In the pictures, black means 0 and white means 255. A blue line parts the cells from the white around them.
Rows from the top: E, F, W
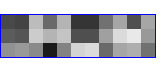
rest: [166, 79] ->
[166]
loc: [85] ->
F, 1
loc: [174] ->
W, 9
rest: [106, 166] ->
[174, 113]

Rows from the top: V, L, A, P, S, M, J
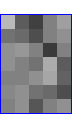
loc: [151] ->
A, 1
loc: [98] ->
S, 4
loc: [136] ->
M, 0
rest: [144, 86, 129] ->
[144]
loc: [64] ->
V, 2

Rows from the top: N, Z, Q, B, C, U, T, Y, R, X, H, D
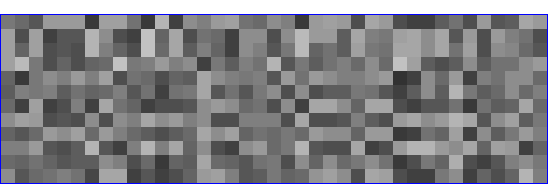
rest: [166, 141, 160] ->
[100, 114, 106, 120, 106, 154, 141, 141, 100, 154, 154, 57, 64, 114, 100, 160, 64, 141, 93, 120, 154, 127]
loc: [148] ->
D, 22
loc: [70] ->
D, 6
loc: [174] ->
H, 32
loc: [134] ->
Q, 36
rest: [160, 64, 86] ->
[86, 180, 141, 78, 64, 194, 100, 166, 78, 114, 106, 64, 141, 141, 78, 141, 186, 154, 154, 93, 166, 127, 120, 160, 166, 141, 166, 86, 154, 78, 154, 127, 114, 78]

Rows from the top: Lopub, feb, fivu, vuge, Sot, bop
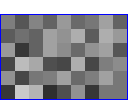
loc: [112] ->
feb, 1
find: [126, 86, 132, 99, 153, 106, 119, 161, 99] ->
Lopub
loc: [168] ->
vuge, 2
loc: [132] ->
Lopub, 2
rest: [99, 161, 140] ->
[106, 146, 161, 86]

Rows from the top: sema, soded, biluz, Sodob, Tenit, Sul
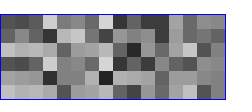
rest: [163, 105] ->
[142, 136]
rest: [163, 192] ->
[83, 129]
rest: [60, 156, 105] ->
[117, 99]
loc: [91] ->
sema, 2
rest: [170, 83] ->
[156, 163, 184, 99, 68, 150, 105, 163, 192, 83, 129]
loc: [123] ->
sema, 4

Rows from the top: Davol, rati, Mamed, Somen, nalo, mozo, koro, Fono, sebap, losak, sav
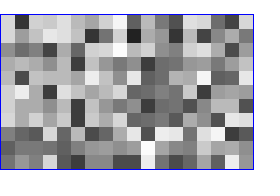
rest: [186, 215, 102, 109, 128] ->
[115, 202, 61, 157, 165, 157]
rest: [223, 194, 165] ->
[186, 215, 102, 109, 128, 115, 202, 61, 157, 165, 157]
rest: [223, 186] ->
[165, 209, 245, 96, 186, 121, 81, 223, 215, 109, 68, 215]
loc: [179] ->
nalo, 12

